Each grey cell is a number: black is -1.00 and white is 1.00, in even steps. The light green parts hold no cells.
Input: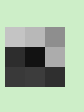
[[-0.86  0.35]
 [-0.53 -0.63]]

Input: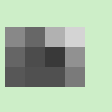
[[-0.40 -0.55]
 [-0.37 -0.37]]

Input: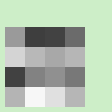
[[0.44 0.32]
 [0.02 0.13]]

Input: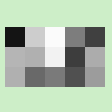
[[ 0.38  0.90]
 [-0.18 -0.04]]

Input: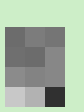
[[-0.15  0.06]
 [ 0.03  0.06]]

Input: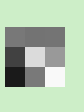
[[ 0.72  0.20]
 [-0.05  0.95]]

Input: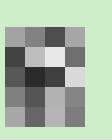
[[ 0.48  0.82]
 [-0.66 -0.50]]

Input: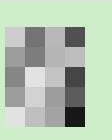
[[-0.02  0.42]
 [ 0.77  0.54]]
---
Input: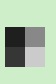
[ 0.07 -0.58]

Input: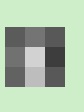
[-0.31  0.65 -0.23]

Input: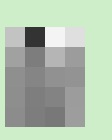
[0.75 0.42 0.04 0.11]

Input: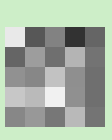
[-0.21  0.41  0.52  0.46  0.06]

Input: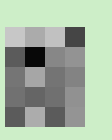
[-0.46  0.06  0.30 -0.11]

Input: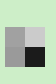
[0.59 0.21]
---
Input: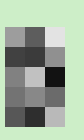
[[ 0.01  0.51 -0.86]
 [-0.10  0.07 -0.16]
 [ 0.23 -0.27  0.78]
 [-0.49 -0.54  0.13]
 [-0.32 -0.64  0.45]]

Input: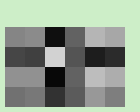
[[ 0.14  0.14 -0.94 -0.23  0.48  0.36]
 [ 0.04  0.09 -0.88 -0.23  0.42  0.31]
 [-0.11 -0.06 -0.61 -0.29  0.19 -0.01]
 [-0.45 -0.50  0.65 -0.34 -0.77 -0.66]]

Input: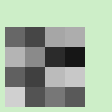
[[ 0.41  0.08 -0.66 -0.83]
 [ 0.63 -0.35 -0.07 -0.30]
 [-0.19 -0.45  0.30  0.36]
 [-0.25 -0.50  0.47  0.57]]

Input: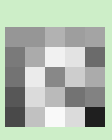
[[-0.10  0.84  0.07  0.61  0.34]
 [-0.32  0.72  0.46 -0.10  0.02]
 [-0.43  0.51  0.95  0.72 -0.76]
 [-0.04  0.34  0.89  0.78 -0.16]
 [ 0.18  0.18  0.40  0.24  0.29]]

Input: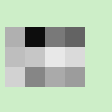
[[ 0.49  0.55  0.82  0.71]
 [ 0.65  0.05  0.33  0.22]
 [ 0.38 -0.90 -0.05 -0.22]]

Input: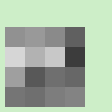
[[ 0.68  0.40  0.57 -0.53]
 [ 0.14  0.20  0.08 -0.25]
 [-0.08 -0.13 -0.02  0.03]
 [ 0.25 -0.31 -0.13 -0.19]]
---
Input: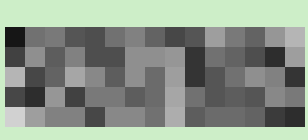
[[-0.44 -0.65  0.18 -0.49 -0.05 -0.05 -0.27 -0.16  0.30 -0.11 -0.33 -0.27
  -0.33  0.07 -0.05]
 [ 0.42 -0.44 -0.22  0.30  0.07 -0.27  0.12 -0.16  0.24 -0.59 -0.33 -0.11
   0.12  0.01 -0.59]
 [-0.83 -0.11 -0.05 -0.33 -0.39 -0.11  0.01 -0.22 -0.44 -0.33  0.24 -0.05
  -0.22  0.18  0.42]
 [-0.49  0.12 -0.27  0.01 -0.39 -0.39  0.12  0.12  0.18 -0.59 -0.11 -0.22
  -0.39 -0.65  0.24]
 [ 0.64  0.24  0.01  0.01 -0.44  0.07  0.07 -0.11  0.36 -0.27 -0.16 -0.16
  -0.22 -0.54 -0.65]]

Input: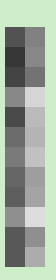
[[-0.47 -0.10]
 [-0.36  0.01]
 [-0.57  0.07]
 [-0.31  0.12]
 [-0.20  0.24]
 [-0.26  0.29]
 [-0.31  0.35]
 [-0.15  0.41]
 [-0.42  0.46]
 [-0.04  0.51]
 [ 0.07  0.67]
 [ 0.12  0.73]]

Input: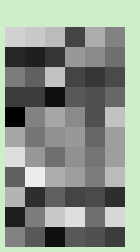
[[-0.70 -0.76 -0.58  0.19  0.08 -0.13]
 [ 0.41 -0.64 -0.25 -0.47 -0.42 -0.64]
 [-0.53 -0.53 -0.88 -0.31 -0.37 -0.19]
 [ 0.02 -0.31 -0.88 -0.31 -0.37 -0.53]
 [-0.03 -0.25  0.52 -0.47 -0.58 -0.42]
 [ 0.30 -0.08  0.13  0.19 -0.19  0.24]
 [-0.76 -0.03  0.58  0.74 -0.13  0.69]
 [-1.00  0.02  0.30  0.08 -0.37  0.52]
 [ 0.74  0.19 -0.13  0.13 -0.08  0.24]
 [ 0.64  0.58  0.47 -0.47  0.35  0.02]
 [-0.25  0.85  0.35  0.24 -0.03  0.47]]

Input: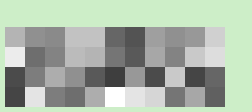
[[ 0.85 -0.14  0.03  0.47  0.41 -0.08 -0.30  0.31  0.03  0.58  0.73]
 [-0.41 -0.02  0.36  0.13 -0.30 -0.51  0.19 -0.41  0.58 -0.46 -0.20]
 [ 0.41  0.13  0.08  0.52  0.52 -0.20 -0.35  0.25  0.13  0.19  0.63]
 [-0.46  0.79 -0.02 -0.14  0.36  1.00  0.79  0.68 -0.08  0.31 -0.25]]

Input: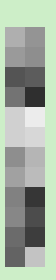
[[-0.10 -0.63]
 [ 0.01 -0.58]
 [-0.16 -0.52]
 [ 0.06 -0.40]
 [-0.34 -0.28]
 [ 0.21  0.11]
 [ 0.37  0.16]
 [ 0.11  0.42]
 [ 0.26  0.47]
 [-0.22  0.53]
 [ 0.63  0.69]
 [ 0.63  0.85]]

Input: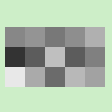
[[-0.60 -0.28  0.50 -0.28  0.00]
 [ 0.06  0.16 -0.06  0.11  0.38]
 [ 0.82  0.33 -0.16  0.44  0.27]]
